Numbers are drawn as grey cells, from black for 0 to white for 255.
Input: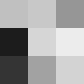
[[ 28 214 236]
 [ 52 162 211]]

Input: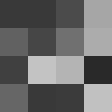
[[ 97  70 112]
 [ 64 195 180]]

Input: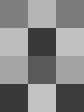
[[189  56 192]
 [165  89 163]]

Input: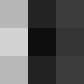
[[211  14  52]
 [184  33  60]]

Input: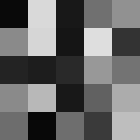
[[138 214  21]
 [ 35  29  41]]

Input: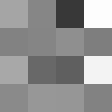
[[130 133 143]
 [168 104  95]]

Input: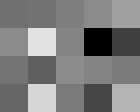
[[139 226 132]
 [116  95 139]]
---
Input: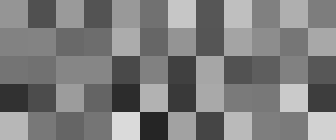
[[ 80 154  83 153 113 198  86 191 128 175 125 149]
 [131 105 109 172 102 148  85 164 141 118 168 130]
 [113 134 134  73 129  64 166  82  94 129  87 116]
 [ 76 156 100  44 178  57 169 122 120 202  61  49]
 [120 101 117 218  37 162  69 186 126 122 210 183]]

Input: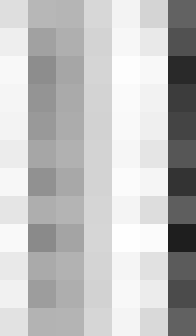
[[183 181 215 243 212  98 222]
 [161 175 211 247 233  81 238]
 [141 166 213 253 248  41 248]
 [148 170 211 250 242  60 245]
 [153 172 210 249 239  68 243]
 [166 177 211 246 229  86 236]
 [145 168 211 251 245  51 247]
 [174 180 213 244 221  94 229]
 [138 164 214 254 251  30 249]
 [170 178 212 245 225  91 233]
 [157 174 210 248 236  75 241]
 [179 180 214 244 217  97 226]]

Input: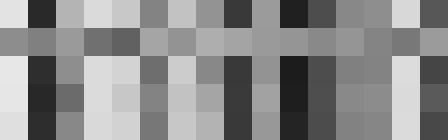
[[ 41 180 218 200 131 194 147  57 155  32  77 136 142 216  87 227]
 [128 154 112  97 165 147 174 164 154 149 137 149 132 120 155 141]
 [ 46 142 219 211 110 204 136  57 147  28  77 128 131 220  69 231]
 [ 40 107 219 199 131 194 165  58 162  30  78 137 140 218  90 230]
 [ 45 136 217 210 119 199 179  57 152  36  76 130 134 219  72 223]]

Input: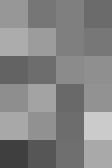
[[118 127 107 151]
 [156 127 119 172]
 [109 139 143  99]
 [163 105 146 142]
 [145 109 203 168]
 [ 86 111 169  63]]

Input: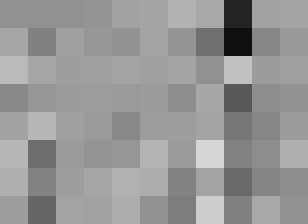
[[145 145 149 161 165 178 168  36 162 165 146]
 [129 160 151 147 164 148 112  15 134 152 166]
 [166 158 159 163 160 164 145 193 156 160 186]
 [150 156 157 154 156 141 167  88 142 147 137]
 [183 159 154 136 157 158 163 119 134 155 162]
 [110 155 148 150 180 155 213 130 141 176 183]
 [131 158 166 177 173 131 163 105 133 142 176]
 [101 163 161 173 145 125 204 128 168 146 158]]

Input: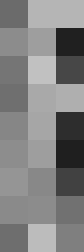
[[181 181 107]
 [158  32 140]
 [193  71 117]
 [169 175 111]
 [166  45 134]
 [158  31 141]
 [136  65 149]
 [140 113 138]
 [188 127 110]]

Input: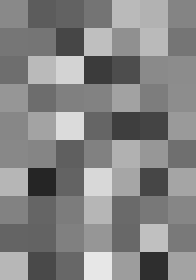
[[ 92  98 116 186 178 132 137]
 [117  70 191 144 186 117 118]
 [186 211  59  77 138 140 110]
 [109 128 130 162 125 141 150]
 [163 219 101  62  68 154 135]
 [133  95 129 177 151 111 136]
 [ 37  99 216 166  70 165 182]
 [101 124 182 106 120 134 130]
 [ 99 128 150 104 192 121 100]
 [ 73 103 231 157  46 163 183]]

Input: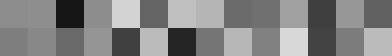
[[142  22 141 211 100 192 181 107 112 160  63 151  97 140]
 [136 105 149  64 187  37 117 183 129 216  67 124 187 126]]
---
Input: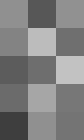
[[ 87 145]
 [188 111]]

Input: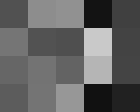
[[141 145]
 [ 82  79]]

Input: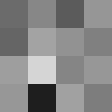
[[135  91]
 [163 146]]

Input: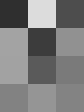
[[220  77]
 [ 60 145]]

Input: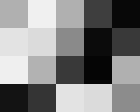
[[240 176]
 [219 138]]

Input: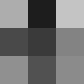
[[ 29 196]
 [ 58 131]]

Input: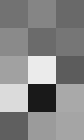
[[133 105]
 [107 118]]

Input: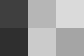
[[182 218]
 [203 165]]
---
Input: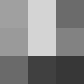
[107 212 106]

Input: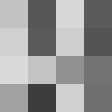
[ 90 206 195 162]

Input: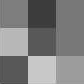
[119  88  88]

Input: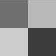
[185 205]

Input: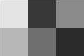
[138 112]

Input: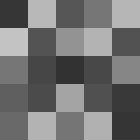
[182 179  50  75 105]

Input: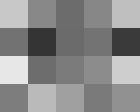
[191 115 123 186]
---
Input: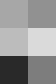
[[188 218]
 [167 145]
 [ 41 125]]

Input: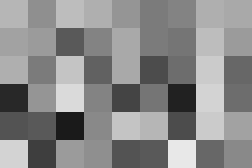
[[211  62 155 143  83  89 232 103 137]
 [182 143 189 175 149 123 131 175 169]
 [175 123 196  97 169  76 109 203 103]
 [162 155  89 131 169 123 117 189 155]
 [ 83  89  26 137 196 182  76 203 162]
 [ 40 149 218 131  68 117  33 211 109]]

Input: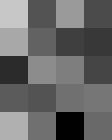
[[199  83 154  75]
 [176 112   1 105]
 [168  98  63  56]
 [ 91  83 112 118]
 [ 43 140 126  69]]

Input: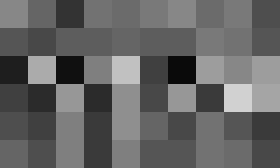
[[135 101  51 114 107 121 135 107 121  78]
 [101  78 127  58 127  85  85 114 107  72]
 [ 85  72  93  93 101  93  93 121 114  85]
 [ 78  64 127  58 143 101  72 114  85  58]
 [ 64  43 151  43 143  72 151  58 209 165]
 [ 30 171  16 127 193  64  10 157 135 157]]

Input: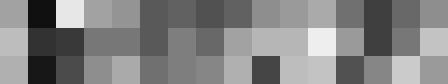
[[189  50  57 119 119  89 126 104 162 182 182 238 154  63 119 195]
 [176  23  75 142 170 112 126 134 176  69 189 195  81 134 203 154]
 [162  16 231 162 148  89  97  81  97 142 154 170 112  63 104 142]]

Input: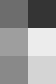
[[158 236]
 [137 212]
 [109  52]]
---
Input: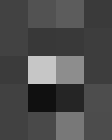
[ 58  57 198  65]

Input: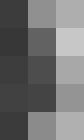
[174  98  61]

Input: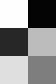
[ 4 39]

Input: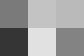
[186 225]

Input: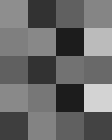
[133  28  50 137]

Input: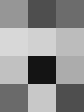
[108 209 193]
